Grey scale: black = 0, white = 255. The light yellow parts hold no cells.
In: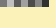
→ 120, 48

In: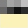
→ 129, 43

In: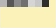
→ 183, 45

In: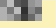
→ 135, 162

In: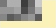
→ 120, 91

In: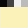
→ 8, 187

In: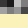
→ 55, 70
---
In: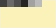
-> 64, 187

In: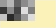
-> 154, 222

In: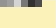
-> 147, 77

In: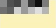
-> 138, 180

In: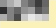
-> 146, 199

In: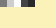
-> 122, 41
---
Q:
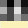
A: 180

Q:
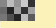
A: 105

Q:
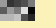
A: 92

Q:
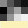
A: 3

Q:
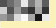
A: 207

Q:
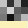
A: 132

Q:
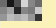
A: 134
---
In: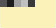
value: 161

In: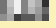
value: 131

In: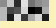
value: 213

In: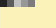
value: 194

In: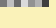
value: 218

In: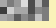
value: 167

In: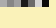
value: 26

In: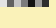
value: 124

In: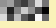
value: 203

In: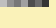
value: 160
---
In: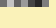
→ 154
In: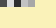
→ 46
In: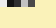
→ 48
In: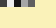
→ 21
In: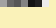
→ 131
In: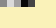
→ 161
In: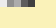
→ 172
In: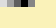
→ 95
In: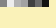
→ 162
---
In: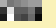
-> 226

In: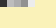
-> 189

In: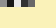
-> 144

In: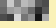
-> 201

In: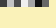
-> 195

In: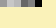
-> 185

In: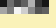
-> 206

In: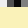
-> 127

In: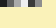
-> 170

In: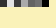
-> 170
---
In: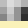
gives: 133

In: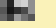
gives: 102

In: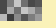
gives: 184

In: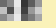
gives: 137

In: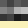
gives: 54

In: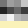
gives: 214

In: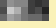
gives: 105

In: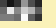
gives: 124

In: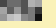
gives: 150
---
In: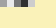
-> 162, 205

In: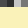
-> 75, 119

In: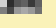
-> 210, 112

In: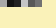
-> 168, 114

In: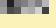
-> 144, 63

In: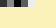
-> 51, 237

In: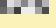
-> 91, 75

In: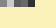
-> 133, 48

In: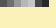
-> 84, 41

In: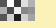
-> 86, 163
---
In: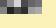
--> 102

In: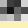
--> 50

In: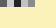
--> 193

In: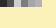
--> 166

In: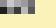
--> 155

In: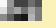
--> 110

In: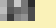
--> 119
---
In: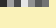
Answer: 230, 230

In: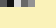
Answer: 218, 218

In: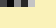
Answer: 142, 196

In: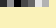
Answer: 72, 231

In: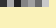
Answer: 132, 201

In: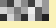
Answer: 168, 236
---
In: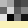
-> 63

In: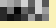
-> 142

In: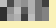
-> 161

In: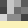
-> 170

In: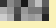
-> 106

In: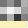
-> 101

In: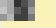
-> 50

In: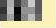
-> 63

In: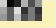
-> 37
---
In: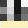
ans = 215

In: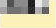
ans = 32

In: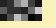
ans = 35

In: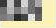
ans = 169

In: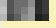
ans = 156

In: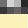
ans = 212

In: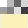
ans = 185

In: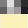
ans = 223
